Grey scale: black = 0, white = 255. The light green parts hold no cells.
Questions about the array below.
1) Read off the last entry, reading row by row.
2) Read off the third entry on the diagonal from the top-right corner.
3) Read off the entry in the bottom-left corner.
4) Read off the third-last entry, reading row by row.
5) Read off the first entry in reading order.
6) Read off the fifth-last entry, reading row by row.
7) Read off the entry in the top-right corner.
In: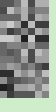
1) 130
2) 75
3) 143
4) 87
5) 87
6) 87
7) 175

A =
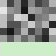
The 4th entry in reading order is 39
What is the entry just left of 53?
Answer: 120
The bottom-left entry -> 163
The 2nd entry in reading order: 68
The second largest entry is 215
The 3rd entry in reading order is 133
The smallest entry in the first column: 68
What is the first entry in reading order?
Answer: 189
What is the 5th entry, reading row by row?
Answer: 133
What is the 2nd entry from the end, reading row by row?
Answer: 39
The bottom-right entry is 149
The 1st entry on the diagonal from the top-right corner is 177

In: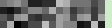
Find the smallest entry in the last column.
31
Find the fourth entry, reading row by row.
116
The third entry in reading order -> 148
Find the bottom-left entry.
74
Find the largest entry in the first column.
116
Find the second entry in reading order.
132
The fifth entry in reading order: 31
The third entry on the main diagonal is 148
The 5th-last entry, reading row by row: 132
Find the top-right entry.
104
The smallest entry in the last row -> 4
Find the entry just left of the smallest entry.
174
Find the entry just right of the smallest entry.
31
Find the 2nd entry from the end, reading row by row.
189

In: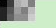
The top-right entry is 128
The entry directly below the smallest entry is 35
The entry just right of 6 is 62
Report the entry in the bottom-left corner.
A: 35

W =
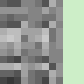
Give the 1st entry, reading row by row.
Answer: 100
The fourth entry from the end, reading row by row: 100
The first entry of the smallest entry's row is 69
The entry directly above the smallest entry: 100
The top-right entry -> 132
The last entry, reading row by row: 116
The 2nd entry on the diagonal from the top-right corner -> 132
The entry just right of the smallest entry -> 69
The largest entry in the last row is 162
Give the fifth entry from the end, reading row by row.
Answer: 116
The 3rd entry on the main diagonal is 116
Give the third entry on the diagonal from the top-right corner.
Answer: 116
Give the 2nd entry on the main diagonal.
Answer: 147
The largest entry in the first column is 189
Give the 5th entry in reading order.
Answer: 132
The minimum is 55
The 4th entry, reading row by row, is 132

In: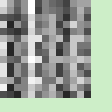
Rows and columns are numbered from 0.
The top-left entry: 228
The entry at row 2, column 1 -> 78
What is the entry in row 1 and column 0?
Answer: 200
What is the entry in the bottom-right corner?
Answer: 50
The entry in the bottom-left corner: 78
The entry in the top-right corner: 163
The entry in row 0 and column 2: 105
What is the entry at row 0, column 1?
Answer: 163
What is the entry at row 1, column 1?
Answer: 147
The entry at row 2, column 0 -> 91
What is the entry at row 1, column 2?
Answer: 91
